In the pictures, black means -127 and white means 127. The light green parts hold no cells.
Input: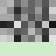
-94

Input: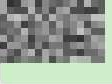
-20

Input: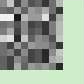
41

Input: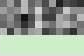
29

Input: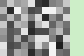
41
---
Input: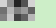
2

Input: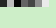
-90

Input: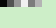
-121

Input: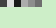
-62

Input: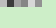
61

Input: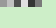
25
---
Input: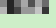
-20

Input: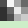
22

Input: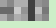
-7

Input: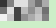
-14

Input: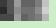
79

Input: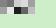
33

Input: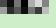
3

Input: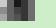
-17

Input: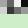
-113

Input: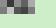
42
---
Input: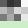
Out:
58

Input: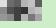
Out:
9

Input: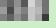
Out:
28

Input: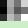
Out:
-125

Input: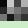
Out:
-87

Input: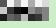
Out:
73

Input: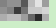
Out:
17

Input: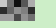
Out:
-82
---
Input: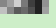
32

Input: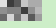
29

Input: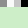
-126

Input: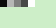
126

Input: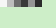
-84

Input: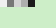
-101

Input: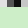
70

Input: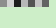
-28

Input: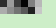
71
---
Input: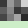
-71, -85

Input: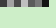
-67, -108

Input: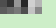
-49, 7

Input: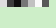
93, -39

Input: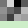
-10, 31

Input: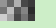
20, -69

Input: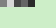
0, -85

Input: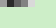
30, 89
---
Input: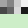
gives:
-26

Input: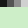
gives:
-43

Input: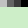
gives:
-27

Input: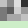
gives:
39

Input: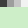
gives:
29

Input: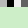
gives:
-125
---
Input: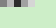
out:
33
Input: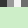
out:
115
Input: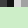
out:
90
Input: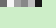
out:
64
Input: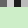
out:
-97
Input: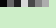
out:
6
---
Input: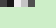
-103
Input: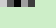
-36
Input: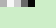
120
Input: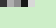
46
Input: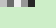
-21
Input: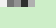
-11
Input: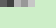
-62
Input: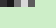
-102
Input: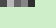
56
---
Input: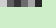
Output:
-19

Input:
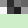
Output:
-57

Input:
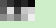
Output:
-2

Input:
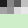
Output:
20

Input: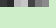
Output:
-59

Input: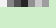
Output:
17
